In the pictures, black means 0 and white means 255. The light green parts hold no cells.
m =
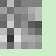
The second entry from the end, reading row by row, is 158
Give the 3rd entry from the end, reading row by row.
144
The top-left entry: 104
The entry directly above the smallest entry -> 92
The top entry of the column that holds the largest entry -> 104
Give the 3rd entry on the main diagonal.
116
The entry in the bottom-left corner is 171
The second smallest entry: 80
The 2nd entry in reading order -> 187
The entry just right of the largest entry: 171
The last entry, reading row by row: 144
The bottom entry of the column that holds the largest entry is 187
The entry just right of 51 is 229

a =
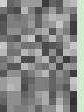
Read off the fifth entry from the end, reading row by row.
142
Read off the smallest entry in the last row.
61
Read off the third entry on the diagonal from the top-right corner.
171
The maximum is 209
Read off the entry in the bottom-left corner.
75
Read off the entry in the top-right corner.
183
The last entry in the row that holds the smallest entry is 49
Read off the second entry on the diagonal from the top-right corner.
142
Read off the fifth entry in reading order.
155
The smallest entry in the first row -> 61
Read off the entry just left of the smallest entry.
126
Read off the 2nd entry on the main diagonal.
87
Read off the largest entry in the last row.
196
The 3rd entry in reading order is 114
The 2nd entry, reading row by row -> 100
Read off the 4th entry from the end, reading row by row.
142
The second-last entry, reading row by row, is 142
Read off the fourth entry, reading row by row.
155

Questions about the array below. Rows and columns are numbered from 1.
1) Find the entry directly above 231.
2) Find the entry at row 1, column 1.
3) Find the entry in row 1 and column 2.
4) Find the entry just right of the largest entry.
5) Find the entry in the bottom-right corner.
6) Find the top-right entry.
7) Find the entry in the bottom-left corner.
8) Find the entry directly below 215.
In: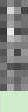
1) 163
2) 100
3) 138
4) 71
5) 138
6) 126
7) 86
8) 150

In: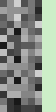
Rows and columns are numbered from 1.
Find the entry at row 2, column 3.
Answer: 145
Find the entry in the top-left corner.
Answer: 91
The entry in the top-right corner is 67
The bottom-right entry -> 54
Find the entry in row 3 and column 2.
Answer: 145
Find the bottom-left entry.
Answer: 161
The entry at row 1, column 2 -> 145
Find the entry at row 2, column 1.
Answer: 161
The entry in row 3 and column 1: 91
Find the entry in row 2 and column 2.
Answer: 145

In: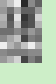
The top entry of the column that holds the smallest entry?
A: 41
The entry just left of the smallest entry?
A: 238
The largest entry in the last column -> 210
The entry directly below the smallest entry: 97
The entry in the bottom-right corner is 97
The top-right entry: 97
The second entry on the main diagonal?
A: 111
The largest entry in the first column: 238
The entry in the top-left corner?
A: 166
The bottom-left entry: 152
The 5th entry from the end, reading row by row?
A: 179
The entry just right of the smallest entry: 138
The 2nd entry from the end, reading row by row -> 125
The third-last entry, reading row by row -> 68
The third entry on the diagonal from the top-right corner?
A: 53
